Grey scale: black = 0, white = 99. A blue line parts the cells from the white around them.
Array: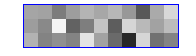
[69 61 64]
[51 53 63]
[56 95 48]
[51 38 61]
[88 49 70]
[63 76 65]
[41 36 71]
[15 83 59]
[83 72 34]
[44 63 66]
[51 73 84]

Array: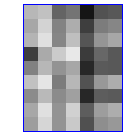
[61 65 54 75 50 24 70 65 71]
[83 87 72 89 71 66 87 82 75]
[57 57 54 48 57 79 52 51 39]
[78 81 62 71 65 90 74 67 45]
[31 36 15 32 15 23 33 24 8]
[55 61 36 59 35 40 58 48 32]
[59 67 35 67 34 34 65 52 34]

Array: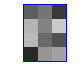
[15 72 70 37]
[58 41 51 45]
[63 32 78 22]

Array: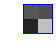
[14 33]
[74 31]

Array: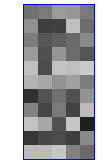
[73 21 75 51 19 69 74 60 48 56 44]
[73 27 65 27 32 65 29 31 33 24 47]
[77 29 32 47 43 57 75 58 37 25 60]
[50 24 77 26 31 62 74 42 41 74 59]
[41 53 12 73 57 48 79 33 53 42 47]

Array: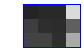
[26 24 14]
[26 18 16]
[18 17 16]
[66 37 85]

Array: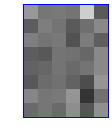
[41 52 34 38 36 49 36 59]
[46 46 42 40 34 45 49 46]
[41 47 44 45 45 47 45 47]
[55 58 38 41 44 32 35 45]
[33 20 30 45 40 48 43 80]
[56 44 58 53 53 37 53 35]
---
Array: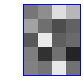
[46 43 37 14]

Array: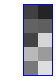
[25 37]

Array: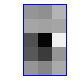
[58 63 93]

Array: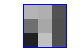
[70 65 31]

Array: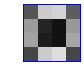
[33 14 7 27]

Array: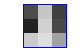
[30 81 63]

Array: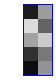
[11 39]
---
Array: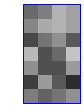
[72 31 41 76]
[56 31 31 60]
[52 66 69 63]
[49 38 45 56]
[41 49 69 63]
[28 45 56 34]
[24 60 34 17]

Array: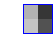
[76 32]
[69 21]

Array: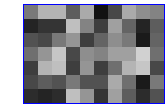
[47 70 70 36 66 7 28 66 55 51]
[43 58 77 28 55 51 62 62 81 43]
[32 28 47 58 24 39 55 47 10 39]
[28 36 32 47 32 32 66 43 10 47]
[24 70 74 24 58 24 43 70 77 28]
[17 14 17 74 58 20 62 36 17 32]
[14 20 20 74 51 24 62 39 14 36]

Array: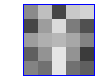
[61 68 71 65 51]
[54 74 27 78 82]
[51 44 89 44 37]
[37 57 89 57 23]
[27 61 85 48 31]

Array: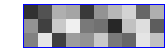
[57 25 78 93 47 44 15 75 86 36]
[50 89 25 61 57 78 47 40 89 75]
[19 32 68 64 22 57 71 82 40 68]

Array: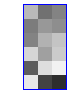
[90 26 18]
[83 62 79]
[72 44 51]
[51 69 76]
[48 59 55]
[36 86 94]

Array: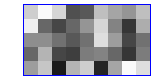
[93 40 27 40 58 83 51 21 67]
[80 97 83 31 34 74 64 58 74]
[61 77 10 70 80 14 64 97 86]
[55 55 44 34 44 86 61 27 44]
[40 70 27 24 48 51 40 21 48]

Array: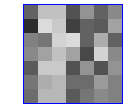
[53 63 75 63 28 82 53]
[50 46 82 85 38 67 38]
[46 67 71 42 42 60 50]
[42 71 71 35 46 53 50]
[38 75 75 32 57 38 53]
[35 78 78 32 57 32 57]
[17 85 78 25 38 35 63]

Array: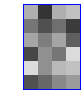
[85 56 72 75]
[68 20 68 75]
[64 49 64 37]
[46 31 43 23]
[31 40 53 60]
[27 56 46 85]
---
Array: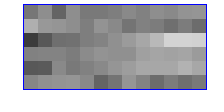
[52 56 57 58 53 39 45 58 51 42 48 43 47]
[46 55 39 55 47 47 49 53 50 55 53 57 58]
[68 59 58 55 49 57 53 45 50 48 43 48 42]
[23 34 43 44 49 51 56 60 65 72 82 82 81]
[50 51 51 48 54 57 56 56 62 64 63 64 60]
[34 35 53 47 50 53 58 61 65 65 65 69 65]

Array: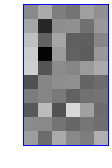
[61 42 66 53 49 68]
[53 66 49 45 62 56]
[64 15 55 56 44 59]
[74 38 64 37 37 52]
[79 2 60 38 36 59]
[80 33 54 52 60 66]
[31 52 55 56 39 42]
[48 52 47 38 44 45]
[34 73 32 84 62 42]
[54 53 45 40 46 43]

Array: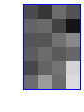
[42 60 42 85]
[29 21 42 32]
[39 41 26 8]
[33 33 44 53]
[36 42 35 40]
[28 39 45 82]

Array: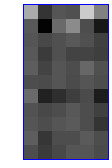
[30 23 28 33 33 29]
[66 20 33 31 79 50]
[34 1 41 54 30 9]
[33 28 31 34 31 25]
[34 23 31 26 26 24]
[36 26 33 30 40 31]
[30 29 33 29 33 30]
[41 13 18 24 29 11]
[32 28 30 34 30 25]
[33 30 33 35 30 20]
[36 21 30 30 35 30]

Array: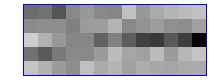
[76 69 60 55 74 66 70 63 67 65 64 66 66]
[42 44 33 53 59 53 52 75 59 66 70 73 75]
[54 55 55 50 60 61 70 53 57 61 56 55 62]
[80 69 59 52 52 38 50 36 25 22 34 24 2]
[44 35 47 53 53 60 73 64 62 73 60 71 76]

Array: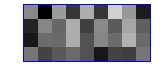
[46 26 34 41 32 9 26 24 46]
[53 0 60 21 67 21 81 59 11]
[14 52 40 67 25 53 35 64 37]
[9 42 41 67 32 52 41 69 41]

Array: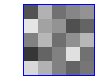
[84 69 50 39 46]
[32 69 44 52 57]
[89 63 57 31 39]
[50 71 43 56 71]
[21 39 50 87 44]
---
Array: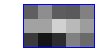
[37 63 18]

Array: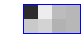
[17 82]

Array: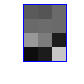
[35 42 11]

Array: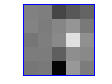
[50 48 53 55 48]

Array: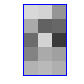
[84 38 22]

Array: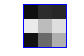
[6 73 68]

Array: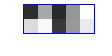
[18 96]
